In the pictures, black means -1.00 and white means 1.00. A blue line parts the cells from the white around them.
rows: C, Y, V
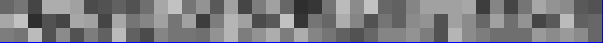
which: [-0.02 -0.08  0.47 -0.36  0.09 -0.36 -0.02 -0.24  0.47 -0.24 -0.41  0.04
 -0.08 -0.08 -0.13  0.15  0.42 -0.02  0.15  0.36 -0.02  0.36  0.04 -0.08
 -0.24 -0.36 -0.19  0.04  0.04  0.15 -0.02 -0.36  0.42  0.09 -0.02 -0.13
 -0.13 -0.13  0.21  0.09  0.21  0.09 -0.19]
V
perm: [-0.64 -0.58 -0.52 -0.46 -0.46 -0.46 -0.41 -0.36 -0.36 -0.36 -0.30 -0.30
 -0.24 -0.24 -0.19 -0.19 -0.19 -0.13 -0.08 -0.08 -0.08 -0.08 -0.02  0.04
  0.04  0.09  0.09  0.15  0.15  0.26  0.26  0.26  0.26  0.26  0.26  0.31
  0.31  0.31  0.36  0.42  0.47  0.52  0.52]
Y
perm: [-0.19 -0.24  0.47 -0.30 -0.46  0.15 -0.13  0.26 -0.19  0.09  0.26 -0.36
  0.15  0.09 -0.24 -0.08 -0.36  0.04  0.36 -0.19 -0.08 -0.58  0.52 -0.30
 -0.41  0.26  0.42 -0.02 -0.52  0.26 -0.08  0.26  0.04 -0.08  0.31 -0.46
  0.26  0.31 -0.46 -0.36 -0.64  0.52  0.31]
Y
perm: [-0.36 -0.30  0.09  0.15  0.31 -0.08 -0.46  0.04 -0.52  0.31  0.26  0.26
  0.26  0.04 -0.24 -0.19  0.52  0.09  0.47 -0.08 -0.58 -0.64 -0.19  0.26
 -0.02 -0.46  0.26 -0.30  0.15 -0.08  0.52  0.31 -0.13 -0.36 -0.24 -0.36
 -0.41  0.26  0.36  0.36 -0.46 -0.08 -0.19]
C
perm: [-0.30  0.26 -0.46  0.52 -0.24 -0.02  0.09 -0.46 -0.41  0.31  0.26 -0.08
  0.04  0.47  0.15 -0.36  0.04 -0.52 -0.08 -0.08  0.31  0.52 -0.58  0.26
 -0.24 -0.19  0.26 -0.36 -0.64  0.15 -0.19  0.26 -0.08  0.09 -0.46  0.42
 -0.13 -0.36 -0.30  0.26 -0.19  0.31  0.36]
Y
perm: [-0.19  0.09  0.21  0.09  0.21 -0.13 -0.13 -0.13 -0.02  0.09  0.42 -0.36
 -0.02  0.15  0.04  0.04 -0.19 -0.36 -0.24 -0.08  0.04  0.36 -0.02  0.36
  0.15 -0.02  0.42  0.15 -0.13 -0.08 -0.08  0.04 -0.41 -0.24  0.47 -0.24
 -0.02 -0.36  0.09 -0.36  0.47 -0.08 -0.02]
V

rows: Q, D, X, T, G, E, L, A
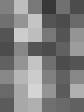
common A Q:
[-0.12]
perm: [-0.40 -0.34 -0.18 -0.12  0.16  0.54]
D
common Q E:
[0.00]
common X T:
[-0.34]
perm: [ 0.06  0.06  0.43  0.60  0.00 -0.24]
E

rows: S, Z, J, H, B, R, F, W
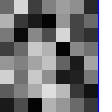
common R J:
[-0.05]
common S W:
[-0.17]
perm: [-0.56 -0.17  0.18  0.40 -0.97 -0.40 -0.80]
W
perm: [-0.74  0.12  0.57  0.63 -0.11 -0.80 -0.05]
R
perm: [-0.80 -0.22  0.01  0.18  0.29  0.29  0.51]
B

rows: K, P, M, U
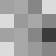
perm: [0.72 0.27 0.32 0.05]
K
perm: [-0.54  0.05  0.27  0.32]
M
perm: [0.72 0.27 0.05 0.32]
K

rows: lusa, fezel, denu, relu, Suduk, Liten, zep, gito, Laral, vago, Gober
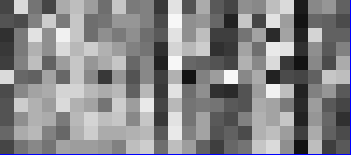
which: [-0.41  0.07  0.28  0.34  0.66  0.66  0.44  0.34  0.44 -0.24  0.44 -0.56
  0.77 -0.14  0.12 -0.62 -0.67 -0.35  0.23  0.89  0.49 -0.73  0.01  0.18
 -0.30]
zep
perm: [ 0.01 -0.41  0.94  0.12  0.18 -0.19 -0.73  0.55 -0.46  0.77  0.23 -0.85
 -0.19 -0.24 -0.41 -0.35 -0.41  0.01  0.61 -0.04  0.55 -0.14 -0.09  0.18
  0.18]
fezel
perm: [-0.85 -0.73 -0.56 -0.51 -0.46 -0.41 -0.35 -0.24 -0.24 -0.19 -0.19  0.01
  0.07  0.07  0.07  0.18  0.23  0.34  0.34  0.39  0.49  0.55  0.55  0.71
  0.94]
Suduk

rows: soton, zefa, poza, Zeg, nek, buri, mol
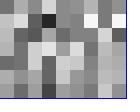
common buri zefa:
[0.08]
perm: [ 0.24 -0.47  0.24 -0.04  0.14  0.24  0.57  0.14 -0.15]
mol
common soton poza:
[0.67]
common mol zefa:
[-0.04]

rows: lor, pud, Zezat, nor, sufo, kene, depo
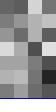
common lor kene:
[-0.09]
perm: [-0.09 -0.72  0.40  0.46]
kene
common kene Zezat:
[0.40]
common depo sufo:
[-0.03]

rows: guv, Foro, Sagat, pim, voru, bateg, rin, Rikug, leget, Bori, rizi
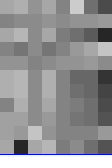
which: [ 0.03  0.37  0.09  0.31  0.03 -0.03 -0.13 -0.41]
Rikug
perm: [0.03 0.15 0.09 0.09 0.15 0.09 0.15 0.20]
Foro
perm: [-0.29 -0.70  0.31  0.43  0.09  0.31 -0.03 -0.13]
Sagat
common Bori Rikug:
[0.03]
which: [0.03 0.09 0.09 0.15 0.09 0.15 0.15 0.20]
Foro

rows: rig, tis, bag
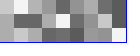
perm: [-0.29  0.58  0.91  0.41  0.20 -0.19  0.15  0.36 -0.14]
rig
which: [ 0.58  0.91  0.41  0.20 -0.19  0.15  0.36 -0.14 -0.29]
rig
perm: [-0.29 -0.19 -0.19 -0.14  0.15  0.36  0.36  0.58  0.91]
tis
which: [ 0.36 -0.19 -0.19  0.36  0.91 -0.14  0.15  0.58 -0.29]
tis
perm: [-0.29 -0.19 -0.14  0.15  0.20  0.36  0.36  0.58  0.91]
bag
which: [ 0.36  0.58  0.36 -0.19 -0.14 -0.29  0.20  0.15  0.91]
bag

